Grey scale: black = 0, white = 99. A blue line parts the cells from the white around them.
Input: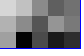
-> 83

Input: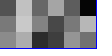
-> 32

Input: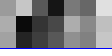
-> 60

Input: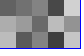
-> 38

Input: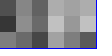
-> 31

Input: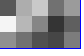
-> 34

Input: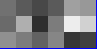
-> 44

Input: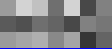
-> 60
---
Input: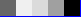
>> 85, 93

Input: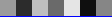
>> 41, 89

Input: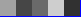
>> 41, 80

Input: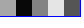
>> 51, 89

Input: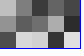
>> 43, 87

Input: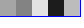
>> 88, 88

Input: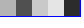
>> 78, 89

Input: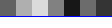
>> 50, 85

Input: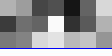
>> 97, 97

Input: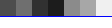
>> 11, 93
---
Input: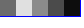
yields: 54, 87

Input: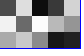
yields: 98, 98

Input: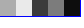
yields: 23, 91

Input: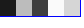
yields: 24, 97

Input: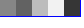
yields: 73, 94

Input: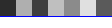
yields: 74, 87
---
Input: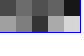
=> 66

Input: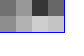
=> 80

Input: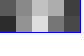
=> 46

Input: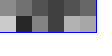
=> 69

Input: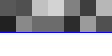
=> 60

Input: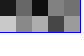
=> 27
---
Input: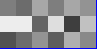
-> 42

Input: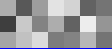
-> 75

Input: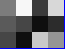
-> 6

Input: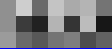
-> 41

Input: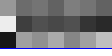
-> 62

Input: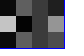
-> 37
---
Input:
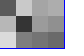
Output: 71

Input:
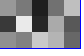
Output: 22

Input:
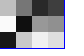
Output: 97

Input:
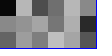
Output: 53

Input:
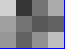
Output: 62

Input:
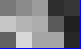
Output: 77
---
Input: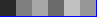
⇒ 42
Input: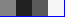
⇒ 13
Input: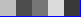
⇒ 46
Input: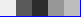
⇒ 17
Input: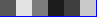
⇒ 11
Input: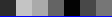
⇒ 1
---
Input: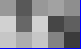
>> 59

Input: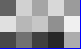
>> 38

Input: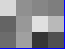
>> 84

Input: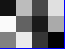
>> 7

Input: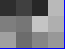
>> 18

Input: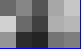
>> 41

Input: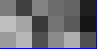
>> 48

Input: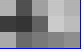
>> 69

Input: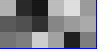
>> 69

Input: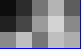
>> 5
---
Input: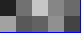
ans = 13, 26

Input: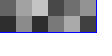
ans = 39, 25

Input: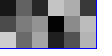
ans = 9, 70

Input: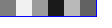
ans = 49, 38

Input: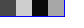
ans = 28, 65

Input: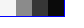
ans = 95, 4

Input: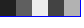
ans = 13, 69

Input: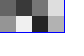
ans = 39, 69

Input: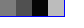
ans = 48, 73
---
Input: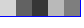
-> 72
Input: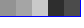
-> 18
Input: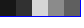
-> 54
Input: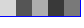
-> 22
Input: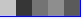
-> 55
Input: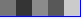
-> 34
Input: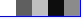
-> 5
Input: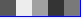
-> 20
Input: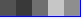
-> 77
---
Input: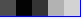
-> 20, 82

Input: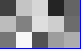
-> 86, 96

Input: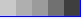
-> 60, 78

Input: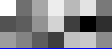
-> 82, 99

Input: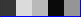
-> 72, 85

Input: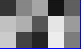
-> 33, 92
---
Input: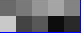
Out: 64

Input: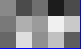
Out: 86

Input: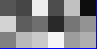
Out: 92

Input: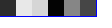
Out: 83

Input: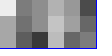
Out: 76

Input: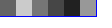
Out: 59

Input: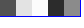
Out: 88

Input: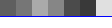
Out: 66

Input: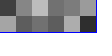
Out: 67

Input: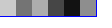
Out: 67
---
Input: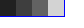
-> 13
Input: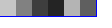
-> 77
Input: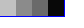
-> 75
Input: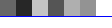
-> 40
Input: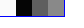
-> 97
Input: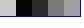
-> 79
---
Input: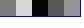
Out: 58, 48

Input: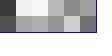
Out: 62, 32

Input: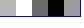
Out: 60, 71

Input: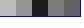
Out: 38, 73

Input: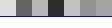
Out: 64, 86

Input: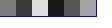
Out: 64, 48

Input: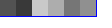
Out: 56, 32

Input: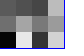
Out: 73, 2

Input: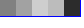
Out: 17, 50

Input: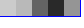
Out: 58, 79
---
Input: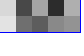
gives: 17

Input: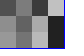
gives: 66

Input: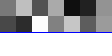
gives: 13

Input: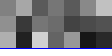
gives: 29

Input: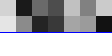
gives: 50

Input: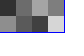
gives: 64
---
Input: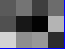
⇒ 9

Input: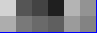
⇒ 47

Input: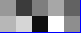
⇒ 83

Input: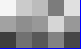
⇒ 55

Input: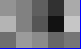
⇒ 50

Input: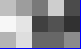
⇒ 89

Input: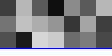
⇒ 75

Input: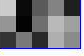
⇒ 1

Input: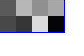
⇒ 21

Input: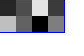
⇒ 38
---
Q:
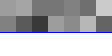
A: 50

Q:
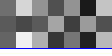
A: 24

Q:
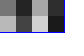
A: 14

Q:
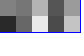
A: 70

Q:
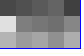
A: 46

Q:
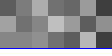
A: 60

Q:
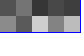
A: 21
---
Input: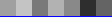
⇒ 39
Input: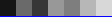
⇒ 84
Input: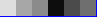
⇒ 43
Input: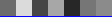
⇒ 54
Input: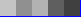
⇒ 25
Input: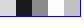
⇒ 74
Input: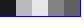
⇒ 37
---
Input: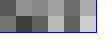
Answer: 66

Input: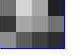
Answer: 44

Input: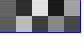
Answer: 63

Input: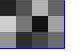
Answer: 63

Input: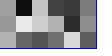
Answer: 55

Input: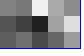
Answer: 86

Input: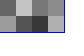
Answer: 54
